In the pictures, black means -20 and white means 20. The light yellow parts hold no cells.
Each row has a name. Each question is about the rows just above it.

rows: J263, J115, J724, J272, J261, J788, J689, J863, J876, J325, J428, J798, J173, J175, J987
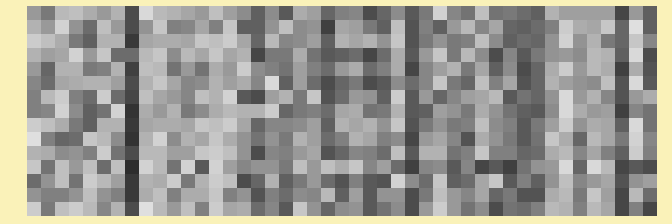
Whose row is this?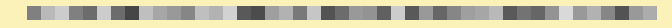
J689
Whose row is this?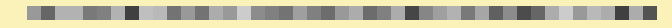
J261
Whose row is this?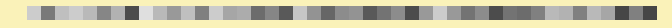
J987
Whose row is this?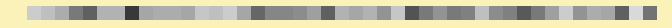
J876
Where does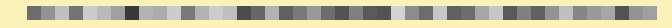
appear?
J173
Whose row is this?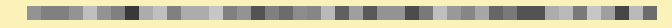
J175

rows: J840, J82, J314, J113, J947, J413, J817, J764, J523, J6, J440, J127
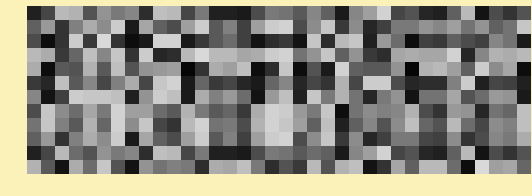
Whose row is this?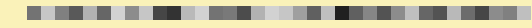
J523
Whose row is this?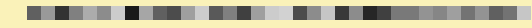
J82

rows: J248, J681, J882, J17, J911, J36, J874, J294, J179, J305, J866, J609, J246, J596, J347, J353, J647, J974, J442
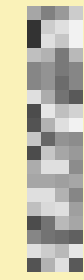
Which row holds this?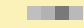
J17
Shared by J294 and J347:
[10]
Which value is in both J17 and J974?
[9]
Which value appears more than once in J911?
[1]
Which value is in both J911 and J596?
[1]
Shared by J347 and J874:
[15]
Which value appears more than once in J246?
[6]

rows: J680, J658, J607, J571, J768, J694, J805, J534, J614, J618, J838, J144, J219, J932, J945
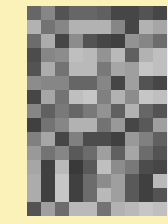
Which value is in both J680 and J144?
[-9]
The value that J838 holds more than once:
[-3]
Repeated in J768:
[9]
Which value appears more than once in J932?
[-10]
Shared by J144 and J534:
[-1]

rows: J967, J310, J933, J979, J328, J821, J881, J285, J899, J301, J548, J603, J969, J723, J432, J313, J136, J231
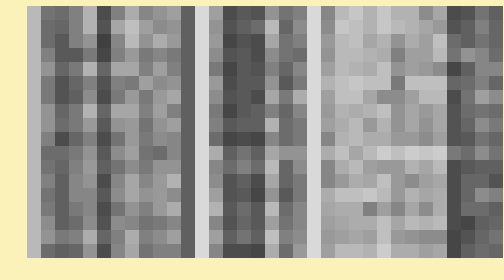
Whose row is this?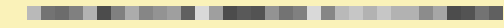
J967
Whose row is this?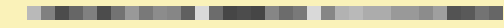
J301

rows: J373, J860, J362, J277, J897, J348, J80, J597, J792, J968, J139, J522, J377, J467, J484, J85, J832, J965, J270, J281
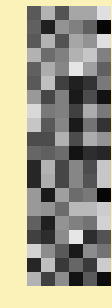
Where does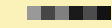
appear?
J80
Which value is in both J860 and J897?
[-5]
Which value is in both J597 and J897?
[7]
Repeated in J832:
[-13]
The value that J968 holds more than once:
[-8]
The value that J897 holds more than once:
[-5]

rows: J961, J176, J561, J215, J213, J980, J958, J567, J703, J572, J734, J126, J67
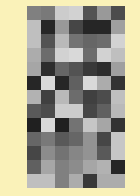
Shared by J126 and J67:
[0]
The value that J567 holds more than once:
[12]
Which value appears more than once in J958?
[-10]
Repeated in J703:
[-15]

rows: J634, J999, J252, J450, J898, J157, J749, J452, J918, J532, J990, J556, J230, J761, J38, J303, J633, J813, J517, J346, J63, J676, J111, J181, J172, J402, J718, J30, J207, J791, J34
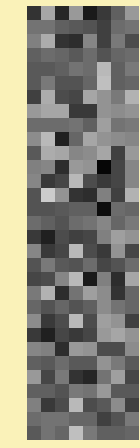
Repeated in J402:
[-6]
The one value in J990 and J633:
[-10]
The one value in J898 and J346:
[9]

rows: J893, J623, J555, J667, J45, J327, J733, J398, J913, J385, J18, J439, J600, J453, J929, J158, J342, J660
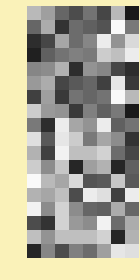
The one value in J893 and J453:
[-8]
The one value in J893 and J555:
[-9]
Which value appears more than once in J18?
[10]
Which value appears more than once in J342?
[10]
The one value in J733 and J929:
[-4]
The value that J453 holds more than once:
[17]

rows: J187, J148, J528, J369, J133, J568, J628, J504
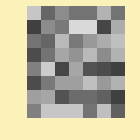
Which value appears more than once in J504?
[11]
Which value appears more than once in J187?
[-2]
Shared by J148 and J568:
[-1]
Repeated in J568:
[5]

